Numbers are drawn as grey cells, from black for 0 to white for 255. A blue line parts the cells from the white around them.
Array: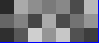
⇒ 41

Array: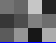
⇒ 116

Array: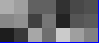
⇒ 174

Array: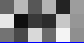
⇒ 100

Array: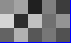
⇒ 142

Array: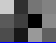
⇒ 204
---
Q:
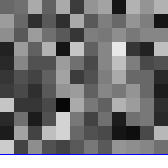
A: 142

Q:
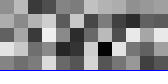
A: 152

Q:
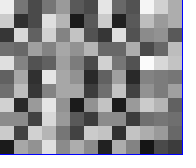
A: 21

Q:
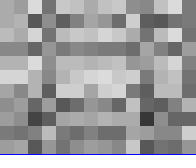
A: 115

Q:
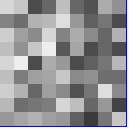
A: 59

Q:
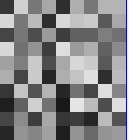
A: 105
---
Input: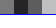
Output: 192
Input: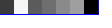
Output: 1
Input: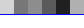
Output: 176
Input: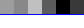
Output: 57
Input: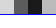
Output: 187
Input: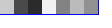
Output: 145
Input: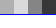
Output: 55
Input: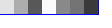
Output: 58
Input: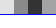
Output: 164
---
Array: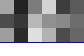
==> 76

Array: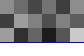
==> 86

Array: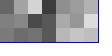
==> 197

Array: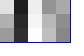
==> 191

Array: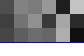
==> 174

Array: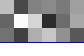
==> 145

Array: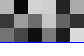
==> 28

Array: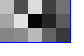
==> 99

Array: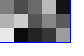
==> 55
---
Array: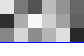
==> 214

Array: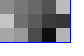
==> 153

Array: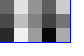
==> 240

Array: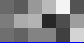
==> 99

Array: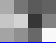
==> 144

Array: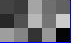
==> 132
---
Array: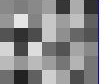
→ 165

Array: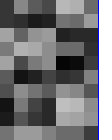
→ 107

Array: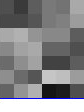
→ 20

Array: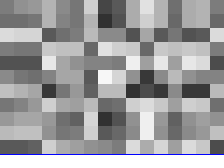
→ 219

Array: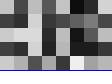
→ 239

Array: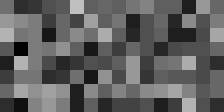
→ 179

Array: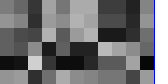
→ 118

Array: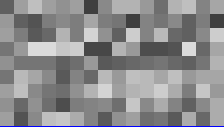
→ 172
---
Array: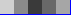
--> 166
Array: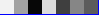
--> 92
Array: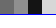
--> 215
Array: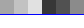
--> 139
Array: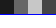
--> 69
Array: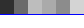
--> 212
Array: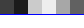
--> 97
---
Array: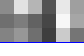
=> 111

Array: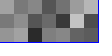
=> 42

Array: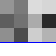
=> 206

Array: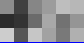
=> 198

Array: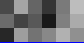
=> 115

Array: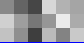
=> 62

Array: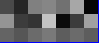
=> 107

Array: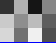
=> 240
